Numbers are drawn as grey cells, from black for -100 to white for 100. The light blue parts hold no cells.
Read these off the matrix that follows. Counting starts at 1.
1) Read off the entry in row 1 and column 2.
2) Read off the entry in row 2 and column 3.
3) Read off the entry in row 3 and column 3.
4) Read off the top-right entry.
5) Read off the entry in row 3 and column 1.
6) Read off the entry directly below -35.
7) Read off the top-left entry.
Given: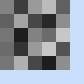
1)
-52
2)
-44
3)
2
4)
-25
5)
-8
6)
11
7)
2

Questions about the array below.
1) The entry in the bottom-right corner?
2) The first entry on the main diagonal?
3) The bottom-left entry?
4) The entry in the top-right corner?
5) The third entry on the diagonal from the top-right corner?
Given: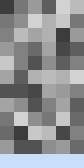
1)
-17
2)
-53
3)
21
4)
47
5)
39

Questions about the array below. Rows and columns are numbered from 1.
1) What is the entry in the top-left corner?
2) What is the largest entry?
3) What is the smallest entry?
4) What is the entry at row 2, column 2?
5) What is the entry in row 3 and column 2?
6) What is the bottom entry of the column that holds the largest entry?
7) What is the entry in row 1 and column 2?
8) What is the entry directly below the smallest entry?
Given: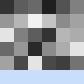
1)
-60
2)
89
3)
-76
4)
43
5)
0
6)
79
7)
-27
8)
53

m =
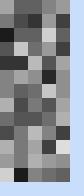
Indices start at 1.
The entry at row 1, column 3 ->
-24
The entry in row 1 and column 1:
29
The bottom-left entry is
63
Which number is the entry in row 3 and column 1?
-79
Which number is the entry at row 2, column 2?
-41
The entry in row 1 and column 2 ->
-24
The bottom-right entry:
-24
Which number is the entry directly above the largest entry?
-50
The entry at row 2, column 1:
-5
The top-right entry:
21
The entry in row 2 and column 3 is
-59
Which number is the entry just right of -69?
12

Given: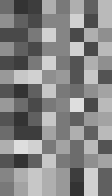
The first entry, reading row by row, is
-15
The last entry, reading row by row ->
-25
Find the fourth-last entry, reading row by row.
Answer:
20
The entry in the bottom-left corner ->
-5
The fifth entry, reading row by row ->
-5
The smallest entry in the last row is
-60
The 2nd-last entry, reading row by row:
64
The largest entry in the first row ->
46
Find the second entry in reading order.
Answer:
-60
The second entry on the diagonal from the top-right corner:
-43

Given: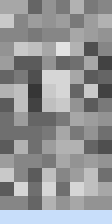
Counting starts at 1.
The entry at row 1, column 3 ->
-21
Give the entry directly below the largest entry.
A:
-21
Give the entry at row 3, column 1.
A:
5
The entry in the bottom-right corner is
15
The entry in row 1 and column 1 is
31
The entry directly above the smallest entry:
-38
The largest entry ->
78
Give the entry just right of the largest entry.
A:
40
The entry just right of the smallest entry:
58
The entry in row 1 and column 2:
31
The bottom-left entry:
5
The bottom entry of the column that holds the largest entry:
15
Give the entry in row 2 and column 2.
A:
5
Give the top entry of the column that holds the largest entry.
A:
-5
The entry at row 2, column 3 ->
23
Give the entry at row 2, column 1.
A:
58
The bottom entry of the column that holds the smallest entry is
-21
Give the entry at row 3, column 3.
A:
-5
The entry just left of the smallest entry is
50
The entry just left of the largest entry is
31
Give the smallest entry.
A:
-58
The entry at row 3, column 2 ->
5
